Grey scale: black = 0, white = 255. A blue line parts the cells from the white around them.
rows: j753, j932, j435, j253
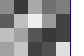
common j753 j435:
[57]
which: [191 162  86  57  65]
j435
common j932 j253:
[65]

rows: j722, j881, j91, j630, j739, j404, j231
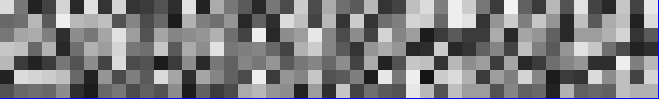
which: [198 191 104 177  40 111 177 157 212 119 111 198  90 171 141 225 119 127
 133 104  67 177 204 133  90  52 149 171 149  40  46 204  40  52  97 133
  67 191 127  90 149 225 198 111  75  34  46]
j630
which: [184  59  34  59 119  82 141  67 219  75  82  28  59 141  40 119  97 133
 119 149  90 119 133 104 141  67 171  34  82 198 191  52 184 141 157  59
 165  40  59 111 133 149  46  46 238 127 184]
j739
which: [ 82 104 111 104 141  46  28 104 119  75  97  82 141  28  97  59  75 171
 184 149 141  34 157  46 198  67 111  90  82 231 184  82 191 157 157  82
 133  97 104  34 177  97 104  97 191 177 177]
j231
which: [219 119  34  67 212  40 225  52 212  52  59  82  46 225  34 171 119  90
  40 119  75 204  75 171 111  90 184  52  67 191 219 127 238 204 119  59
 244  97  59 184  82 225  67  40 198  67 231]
j722
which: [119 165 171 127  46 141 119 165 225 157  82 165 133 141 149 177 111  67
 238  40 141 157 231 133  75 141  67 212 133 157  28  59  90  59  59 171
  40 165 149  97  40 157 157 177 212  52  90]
j91

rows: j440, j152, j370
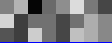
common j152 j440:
[70]
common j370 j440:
[70]
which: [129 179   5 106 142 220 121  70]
j440
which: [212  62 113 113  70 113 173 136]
j152
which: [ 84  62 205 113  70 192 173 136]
j370

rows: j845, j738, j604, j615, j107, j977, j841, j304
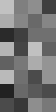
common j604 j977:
[112]
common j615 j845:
[193]

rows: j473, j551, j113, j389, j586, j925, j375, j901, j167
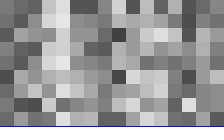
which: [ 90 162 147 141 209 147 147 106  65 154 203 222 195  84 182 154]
j113
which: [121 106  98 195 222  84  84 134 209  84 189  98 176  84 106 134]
j473
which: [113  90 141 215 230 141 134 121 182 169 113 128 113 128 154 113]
j586
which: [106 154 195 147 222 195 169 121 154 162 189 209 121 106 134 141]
j375

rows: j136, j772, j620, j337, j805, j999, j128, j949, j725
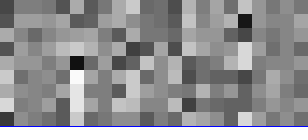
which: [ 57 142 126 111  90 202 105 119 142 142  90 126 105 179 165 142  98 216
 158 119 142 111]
j725
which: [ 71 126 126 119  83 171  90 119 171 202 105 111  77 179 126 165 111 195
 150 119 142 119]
j136
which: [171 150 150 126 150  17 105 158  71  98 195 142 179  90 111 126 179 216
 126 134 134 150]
j805

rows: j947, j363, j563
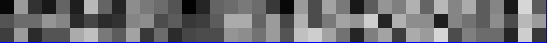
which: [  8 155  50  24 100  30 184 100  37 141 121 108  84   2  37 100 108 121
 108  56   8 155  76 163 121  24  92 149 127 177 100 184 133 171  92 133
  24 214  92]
j947
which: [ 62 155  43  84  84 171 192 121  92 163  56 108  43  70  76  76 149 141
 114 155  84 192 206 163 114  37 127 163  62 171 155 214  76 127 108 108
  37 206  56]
j563
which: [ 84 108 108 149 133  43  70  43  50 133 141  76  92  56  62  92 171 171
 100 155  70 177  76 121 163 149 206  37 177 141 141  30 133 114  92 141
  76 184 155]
j363

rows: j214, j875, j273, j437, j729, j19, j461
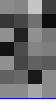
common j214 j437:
[133]
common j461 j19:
[139]
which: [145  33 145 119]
j273
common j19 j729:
[97]
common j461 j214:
[139]

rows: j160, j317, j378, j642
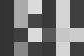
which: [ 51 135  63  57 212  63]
j642
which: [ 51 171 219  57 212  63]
j160

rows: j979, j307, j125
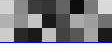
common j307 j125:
[26]
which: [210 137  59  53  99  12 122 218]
j979

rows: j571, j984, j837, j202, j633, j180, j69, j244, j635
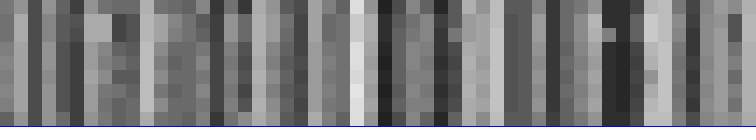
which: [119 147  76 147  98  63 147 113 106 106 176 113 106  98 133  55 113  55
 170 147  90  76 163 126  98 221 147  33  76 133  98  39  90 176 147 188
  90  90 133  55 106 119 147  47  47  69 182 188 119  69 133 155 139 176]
j571
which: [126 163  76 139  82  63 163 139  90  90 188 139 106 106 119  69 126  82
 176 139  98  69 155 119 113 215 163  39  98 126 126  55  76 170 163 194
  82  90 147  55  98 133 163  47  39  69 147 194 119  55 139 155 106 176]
j180
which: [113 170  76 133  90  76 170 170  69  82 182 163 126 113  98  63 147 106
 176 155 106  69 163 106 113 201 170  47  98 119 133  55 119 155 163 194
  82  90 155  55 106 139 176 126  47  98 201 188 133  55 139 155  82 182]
j837

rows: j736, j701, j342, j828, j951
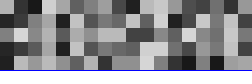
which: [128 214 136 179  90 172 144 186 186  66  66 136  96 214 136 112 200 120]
j342
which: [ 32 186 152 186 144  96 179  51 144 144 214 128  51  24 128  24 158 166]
j951
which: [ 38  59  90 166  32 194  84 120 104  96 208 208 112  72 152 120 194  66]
j828
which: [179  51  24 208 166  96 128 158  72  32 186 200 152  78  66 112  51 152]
j736

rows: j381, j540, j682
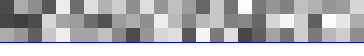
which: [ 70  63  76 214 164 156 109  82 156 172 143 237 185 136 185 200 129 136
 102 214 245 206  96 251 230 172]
j540
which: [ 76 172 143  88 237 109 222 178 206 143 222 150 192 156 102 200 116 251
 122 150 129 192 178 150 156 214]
j381

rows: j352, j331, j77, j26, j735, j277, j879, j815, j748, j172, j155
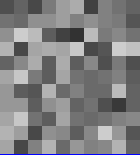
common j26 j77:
[205]
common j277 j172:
[93]
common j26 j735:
[172]
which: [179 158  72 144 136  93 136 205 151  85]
j172
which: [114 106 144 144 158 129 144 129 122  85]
j331
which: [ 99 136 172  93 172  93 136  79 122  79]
j735

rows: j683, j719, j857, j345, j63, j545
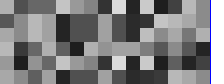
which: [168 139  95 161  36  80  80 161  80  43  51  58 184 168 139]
j545
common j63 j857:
[36]
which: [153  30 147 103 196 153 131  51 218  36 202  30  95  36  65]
j63
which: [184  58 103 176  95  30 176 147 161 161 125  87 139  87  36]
j345
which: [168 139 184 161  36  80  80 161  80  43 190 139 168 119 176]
j857

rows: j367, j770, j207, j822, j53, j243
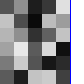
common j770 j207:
[195]
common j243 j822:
[91]
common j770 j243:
[195]

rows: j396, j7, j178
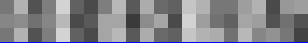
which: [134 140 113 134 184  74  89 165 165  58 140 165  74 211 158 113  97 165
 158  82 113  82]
j7
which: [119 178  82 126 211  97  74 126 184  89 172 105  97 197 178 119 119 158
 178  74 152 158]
j396

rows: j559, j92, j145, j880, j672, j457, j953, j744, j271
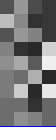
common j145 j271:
[130]
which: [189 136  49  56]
j92
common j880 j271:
[130]
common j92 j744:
[49]
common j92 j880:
[49]
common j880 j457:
[41]

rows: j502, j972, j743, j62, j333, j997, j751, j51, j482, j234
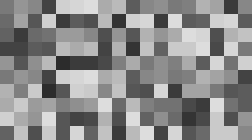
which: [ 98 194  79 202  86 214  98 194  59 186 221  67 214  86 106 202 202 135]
j234
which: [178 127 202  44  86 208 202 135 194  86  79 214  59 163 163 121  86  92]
j751
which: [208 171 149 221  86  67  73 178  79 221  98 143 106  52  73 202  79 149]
j482

